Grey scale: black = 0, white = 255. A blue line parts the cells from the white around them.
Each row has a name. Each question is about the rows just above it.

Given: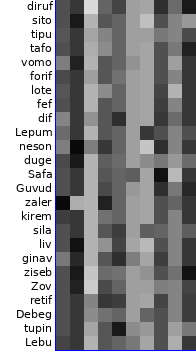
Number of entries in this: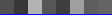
8
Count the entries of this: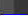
2
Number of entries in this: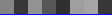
8
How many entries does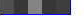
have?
5
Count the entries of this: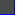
1

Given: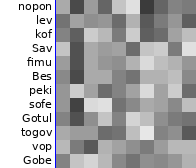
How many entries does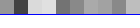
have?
10
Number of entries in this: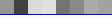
8

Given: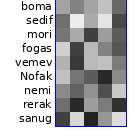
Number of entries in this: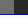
2
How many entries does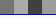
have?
4
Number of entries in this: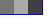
3
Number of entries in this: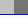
2
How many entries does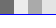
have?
4
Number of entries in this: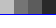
4
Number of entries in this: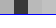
4

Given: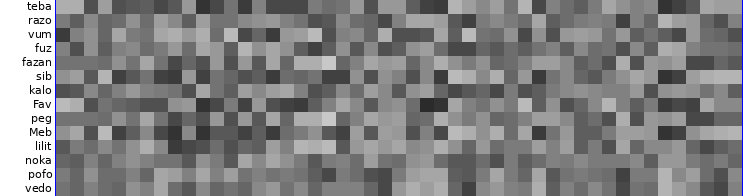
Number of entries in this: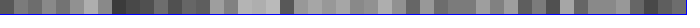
49
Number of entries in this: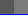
2
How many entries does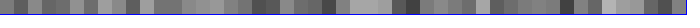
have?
49
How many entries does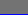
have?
2
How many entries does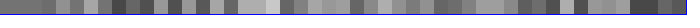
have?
49
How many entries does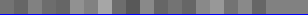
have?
22

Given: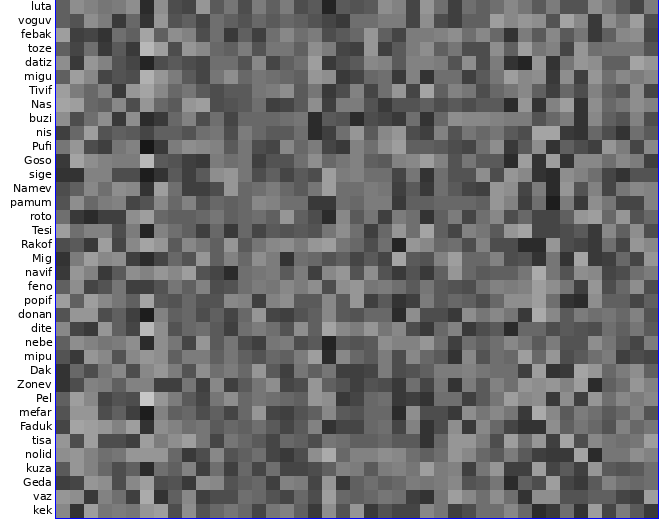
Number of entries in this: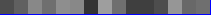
15
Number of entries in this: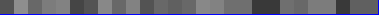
27
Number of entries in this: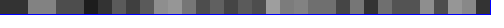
35
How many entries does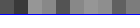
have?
10
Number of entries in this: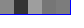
5
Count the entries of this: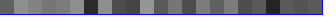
23
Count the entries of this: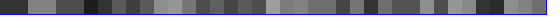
39

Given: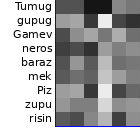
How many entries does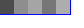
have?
5
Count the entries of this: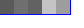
5
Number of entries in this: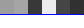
6
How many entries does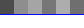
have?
6
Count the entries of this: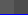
2

